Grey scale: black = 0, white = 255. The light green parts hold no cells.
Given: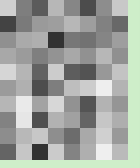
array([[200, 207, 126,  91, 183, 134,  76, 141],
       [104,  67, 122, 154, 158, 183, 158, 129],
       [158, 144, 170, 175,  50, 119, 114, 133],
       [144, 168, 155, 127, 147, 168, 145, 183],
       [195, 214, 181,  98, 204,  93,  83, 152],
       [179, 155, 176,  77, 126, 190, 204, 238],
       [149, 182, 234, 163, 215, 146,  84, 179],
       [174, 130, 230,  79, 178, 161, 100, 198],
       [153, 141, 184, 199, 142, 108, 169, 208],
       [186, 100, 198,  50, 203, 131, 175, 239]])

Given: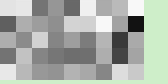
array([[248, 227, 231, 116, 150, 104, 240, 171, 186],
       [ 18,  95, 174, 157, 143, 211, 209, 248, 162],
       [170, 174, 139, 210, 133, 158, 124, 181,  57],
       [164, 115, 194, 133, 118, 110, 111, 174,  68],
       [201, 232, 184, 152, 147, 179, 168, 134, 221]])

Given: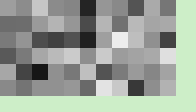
array([[118, 158, 140, 198, 139, 133,  36, 150, 137,  84, 170],
       [169, 108, 109, 154, 180, 150,  75, 181, 113, 185, 165],
       [ 67, 122, 148,  77,  64,  82,  32, 159, 237, 190, 144],
       [223,  89, 122, 167, 186, 203, 142, 202, 156, 163, 169],
       [163, 167,  68,  22, 144, 120, 191,  83, 123, 154, 134],
       [178, 137, 116, 145, 145, 151, 105, 227, 200,  56, 142]])

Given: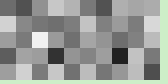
array([[172, 108,  81, 145, 199, 179, 121,  82, 175, 166],
       [216, 210, 136, 118, 111, 125, 195, 128, 155, 124],
       [187, 157, 122, 241, 154, 112, 165, 148, 110, 129],
       [121,  93, 163, 157,  50, 148, 132, 158,  33, 194],
       [ 78, 158, 209, 123, 199, 113, 188, 118, 151, 189]])

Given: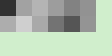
array([[145,  50, 162, 180, 158, 130],
       [149, 173, 206, 169, 114,  85]])

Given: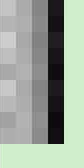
array([[ 25, 195, 171, 133],
       [ 18, 180, 175, 138],
       [ 32, 204, 168, 130],
       [ 22, 190, 172, 134],
       [ 14, 169, 177, 141],
       [ 28, 200, 170, 132],
       [ 20, 185, 174, 136],
       [ 12, 162, 178, 143],
       [ 15, 174, 176, 139]])

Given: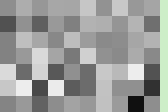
array([[165, 142, 173, 151, 167, 166, 198, 146, 200, 152],
       [111,  81, 145,  95, 153, 128, 178, 175, 149, 180],
       [179, 130, 191, 167, 136, 189, 156, 138, 141, 166],
       [137, 130, 153, 217, 165, 121, 208, 145, 138, 171],
       [ 82, 218, 107, 211,  88, 144, 108, 200, 185, 237],
       [ 49, 199, 237,  73, 235,  92, 108, 194, 144, 144],
       [142, 132, 153,  98, 141, 163, 152, 193, 155,  16]])

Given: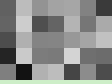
array([[ 58,  97, 188, 147, 163, 166, 130],
       [170, 100, 205,  79, 100, 180, 118],
       [193,  77, 176, 132, 133, 152, 165],
       [108,  36, 202, 124, 122, 212, 111],
       [ 76, 127,  18, 177, 189,  69, 140]])
